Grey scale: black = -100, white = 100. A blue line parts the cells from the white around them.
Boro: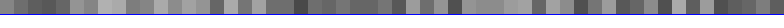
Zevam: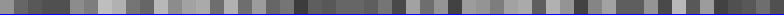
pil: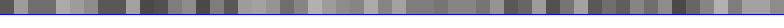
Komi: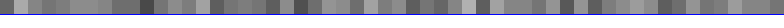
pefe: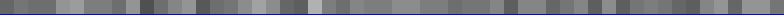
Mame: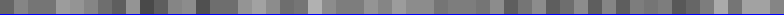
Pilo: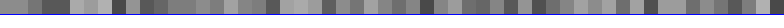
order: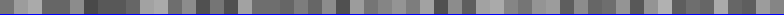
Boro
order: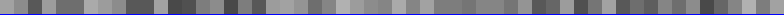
pil
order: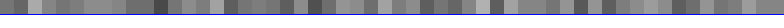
Komi
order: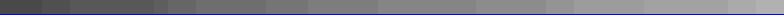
pil
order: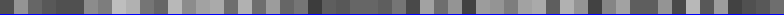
Zevam
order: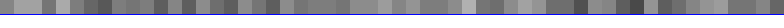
Mame

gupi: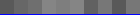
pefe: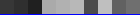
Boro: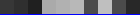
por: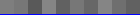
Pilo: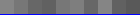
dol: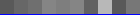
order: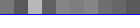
dol
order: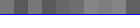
gupi
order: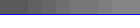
gupi
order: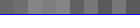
gupi
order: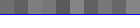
por

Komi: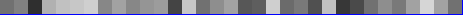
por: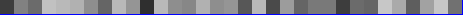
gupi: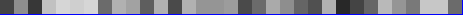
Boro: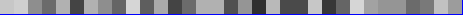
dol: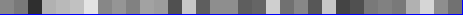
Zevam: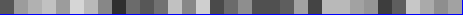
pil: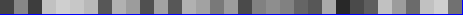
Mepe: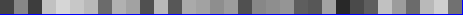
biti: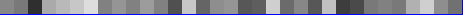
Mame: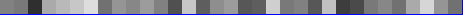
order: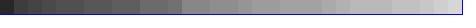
Mepe
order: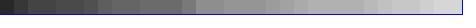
gupi
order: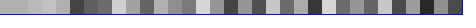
gupi
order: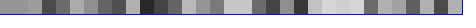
gupi
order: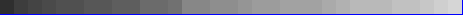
Zevam

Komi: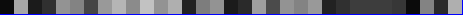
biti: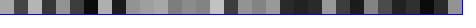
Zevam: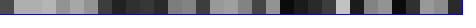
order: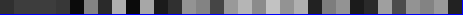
Komi
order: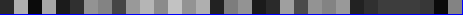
Komi
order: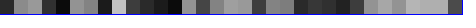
Zevam
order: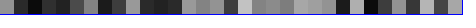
biti
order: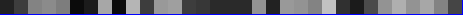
biti
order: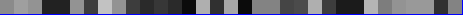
Komi

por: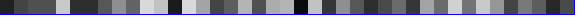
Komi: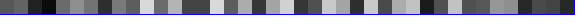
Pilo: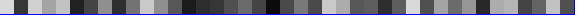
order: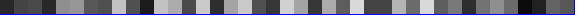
Komi
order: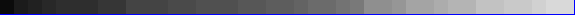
por
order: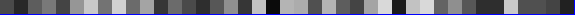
por
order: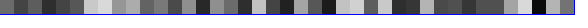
por
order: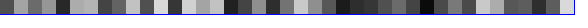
Pilo
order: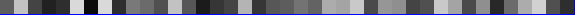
Pilo

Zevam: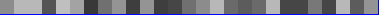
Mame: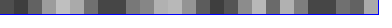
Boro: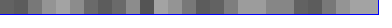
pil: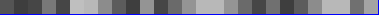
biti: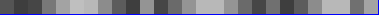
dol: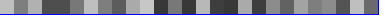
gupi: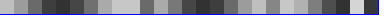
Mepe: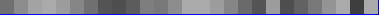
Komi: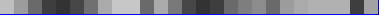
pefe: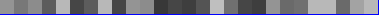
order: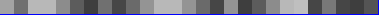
pil
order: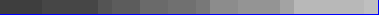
pil
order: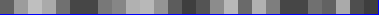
Mame
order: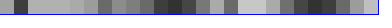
Komi
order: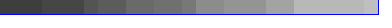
biti
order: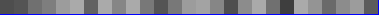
Mepe

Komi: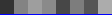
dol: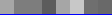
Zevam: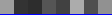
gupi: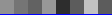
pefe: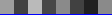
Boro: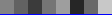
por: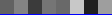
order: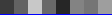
Boro
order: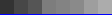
Komi

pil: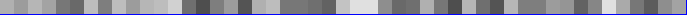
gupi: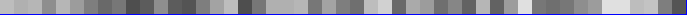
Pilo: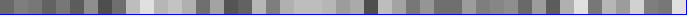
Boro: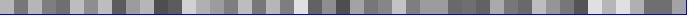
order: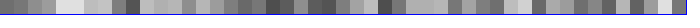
gupi
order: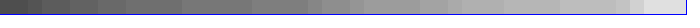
Pilo
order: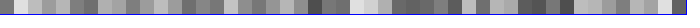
Boro
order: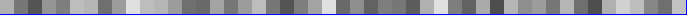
pil
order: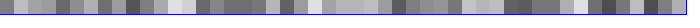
Pilo
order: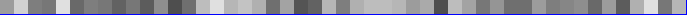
Pilo

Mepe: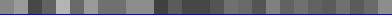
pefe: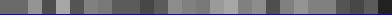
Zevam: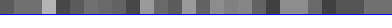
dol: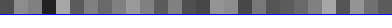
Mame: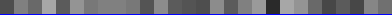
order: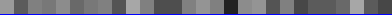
pefe
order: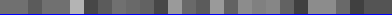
Zevam
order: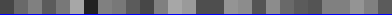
pefe
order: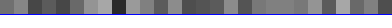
Mame
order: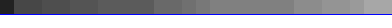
dol
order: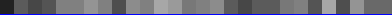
pefe
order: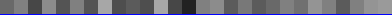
dol

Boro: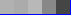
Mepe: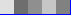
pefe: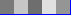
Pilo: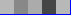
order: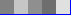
Mepe
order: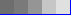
pefe
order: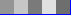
pefe
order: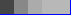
Pilo
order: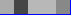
Pilo
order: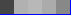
Boro
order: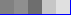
Mepe

